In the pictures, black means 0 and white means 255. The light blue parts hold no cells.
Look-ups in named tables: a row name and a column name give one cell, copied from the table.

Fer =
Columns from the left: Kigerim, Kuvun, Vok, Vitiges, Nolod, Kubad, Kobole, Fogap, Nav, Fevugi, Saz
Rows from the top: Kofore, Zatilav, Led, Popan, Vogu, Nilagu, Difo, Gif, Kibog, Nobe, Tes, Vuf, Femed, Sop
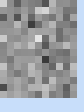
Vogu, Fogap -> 158
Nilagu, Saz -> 151
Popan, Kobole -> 153
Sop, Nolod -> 142
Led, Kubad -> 154
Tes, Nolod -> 180
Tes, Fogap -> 143
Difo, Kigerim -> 133
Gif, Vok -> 140
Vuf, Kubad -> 172
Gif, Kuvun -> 158
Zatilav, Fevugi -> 117
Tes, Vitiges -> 142
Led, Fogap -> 119
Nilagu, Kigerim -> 202
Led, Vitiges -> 164

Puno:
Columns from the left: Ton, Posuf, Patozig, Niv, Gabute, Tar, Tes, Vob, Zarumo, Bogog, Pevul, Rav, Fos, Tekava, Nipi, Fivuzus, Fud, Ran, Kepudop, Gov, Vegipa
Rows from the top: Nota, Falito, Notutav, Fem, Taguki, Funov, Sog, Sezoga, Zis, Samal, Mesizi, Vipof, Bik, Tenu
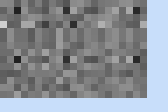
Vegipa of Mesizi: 103
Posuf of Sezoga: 109
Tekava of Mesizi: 115
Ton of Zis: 97
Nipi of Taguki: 106
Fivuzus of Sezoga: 102
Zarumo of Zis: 147
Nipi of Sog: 120
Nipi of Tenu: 119
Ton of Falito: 98
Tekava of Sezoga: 132
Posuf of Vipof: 142
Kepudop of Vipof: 138
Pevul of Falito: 161

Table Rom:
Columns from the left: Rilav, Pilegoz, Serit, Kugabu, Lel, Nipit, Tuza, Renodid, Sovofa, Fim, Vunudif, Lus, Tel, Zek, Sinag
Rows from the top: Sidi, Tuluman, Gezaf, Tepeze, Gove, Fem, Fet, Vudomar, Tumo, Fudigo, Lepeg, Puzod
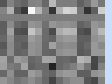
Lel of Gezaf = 125
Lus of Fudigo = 153
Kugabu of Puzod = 126
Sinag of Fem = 155
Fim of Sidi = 125
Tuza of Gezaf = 124
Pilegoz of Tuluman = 177
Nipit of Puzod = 124
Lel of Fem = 156
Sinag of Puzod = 129
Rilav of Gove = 96
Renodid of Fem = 100
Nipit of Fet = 141
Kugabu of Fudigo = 164
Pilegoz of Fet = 138
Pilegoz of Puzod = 134

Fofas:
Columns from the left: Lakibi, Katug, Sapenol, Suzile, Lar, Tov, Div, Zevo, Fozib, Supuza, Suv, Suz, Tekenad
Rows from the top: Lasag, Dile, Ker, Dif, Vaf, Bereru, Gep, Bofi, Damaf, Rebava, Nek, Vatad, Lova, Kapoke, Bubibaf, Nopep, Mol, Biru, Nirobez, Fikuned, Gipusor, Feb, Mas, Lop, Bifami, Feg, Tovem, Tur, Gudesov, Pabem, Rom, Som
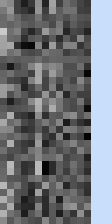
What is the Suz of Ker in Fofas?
84
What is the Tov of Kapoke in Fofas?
75
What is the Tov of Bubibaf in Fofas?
178
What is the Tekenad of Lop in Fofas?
59
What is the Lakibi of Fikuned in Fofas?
112
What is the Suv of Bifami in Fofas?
103
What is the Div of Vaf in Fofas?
154
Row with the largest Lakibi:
Vaf

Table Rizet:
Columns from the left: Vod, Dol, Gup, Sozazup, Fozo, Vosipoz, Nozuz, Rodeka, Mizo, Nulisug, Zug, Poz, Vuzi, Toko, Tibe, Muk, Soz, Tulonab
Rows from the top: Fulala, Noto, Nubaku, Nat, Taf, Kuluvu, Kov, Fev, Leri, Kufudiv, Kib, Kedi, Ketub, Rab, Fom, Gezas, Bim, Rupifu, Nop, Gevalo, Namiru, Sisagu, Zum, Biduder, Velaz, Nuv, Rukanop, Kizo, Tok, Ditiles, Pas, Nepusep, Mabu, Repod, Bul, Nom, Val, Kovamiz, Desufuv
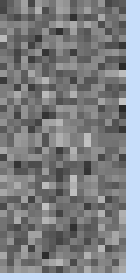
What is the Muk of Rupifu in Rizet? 143
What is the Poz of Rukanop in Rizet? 126
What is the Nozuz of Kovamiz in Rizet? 148
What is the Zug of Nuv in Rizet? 190
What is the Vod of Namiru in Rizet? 125
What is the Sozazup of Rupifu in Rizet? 94
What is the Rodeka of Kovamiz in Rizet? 164
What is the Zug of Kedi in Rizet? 67
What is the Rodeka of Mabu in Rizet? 97
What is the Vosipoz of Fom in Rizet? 108
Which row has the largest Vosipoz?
Noto

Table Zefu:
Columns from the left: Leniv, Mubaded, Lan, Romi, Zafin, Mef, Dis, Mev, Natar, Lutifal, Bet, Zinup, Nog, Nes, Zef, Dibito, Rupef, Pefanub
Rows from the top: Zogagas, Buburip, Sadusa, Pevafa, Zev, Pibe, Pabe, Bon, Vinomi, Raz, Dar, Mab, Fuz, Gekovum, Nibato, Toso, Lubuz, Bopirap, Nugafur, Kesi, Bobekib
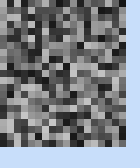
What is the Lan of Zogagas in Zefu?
183
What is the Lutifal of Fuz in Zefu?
72
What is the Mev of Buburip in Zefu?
80
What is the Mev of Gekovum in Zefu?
57
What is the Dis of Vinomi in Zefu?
174
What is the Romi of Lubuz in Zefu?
197
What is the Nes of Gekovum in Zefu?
145
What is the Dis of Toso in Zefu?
48
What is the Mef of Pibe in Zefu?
43
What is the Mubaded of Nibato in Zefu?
162
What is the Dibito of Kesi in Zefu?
78

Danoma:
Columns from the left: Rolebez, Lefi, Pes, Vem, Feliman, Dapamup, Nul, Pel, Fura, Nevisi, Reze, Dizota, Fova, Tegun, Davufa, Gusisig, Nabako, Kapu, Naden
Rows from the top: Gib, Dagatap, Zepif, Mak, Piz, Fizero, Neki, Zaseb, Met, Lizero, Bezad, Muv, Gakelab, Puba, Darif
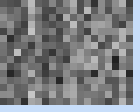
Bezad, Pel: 92
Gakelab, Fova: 103
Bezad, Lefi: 39
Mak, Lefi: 144
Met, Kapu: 140
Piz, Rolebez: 70
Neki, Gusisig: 100
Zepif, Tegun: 123
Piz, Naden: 152
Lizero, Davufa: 110
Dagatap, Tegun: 94
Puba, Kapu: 138
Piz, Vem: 82
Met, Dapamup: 80
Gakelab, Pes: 95
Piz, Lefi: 124
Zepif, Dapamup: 104
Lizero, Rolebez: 145
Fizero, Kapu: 176
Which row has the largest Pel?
Puba

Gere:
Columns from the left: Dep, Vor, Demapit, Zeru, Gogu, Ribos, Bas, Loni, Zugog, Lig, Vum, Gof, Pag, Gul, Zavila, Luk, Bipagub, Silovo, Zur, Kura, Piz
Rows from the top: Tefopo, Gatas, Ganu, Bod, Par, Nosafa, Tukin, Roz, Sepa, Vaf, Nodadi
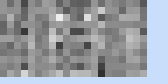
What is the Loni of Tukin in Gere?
183
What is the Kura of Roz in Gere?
142
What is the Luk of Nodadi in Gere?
134
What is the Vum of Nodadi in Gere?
188
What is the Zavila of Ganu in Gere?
90
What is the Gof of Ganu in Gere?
98
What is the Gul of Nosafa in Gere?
185
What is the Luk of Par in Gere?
118
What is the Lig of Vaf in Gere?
136
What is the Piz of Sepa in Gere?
136
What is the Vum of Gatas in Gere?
118
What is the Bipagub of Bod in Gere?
140
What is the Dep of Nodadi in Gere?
128
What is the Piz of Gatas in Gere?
115
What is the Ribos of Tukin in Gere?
126
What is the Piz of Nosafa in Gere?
154
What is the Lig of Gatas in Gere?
91
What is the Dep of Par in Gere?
104
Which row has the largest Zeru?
Nodadi

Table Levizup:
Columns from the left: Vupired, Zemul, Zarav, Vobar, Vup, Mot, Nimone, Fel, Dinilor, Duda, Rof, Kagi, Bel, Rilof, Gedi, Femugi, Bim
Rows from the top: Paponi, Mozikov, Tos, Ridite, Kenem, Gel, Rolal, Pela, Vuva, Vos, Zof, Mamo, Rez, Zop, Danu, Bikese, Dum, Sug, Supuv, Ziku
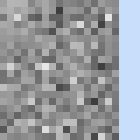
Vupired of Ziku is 158
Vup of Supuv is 132
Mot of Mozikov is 134
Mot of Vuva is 143
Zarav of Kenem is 158
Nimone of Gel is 155
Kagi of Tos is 108
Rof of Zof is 161
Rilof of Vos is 103
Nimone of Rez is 182
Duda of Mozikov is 147
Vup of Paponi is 134

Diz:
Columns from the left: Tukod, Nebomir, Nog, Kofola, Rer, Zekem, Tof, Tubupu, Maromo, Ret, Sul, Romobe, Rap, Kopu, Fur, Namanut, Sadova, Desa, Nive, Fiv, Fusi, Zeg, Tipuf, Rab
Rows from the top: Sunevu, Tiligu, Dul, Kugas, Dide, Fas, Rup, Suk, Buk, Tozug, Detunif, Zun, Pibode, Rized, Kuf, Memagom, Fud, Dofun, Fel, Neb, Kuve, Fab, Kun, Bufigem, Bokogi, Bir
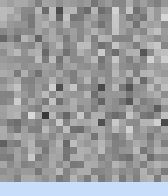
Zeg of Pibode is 187
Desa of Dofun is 165
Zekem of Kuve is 130
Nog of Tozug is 160
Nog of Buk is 143
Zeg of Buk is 209
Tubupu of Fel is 153
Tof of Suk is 105
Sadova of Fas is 132
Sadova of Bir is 175
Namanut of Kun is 148
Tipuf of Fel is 136
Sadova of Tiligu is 210

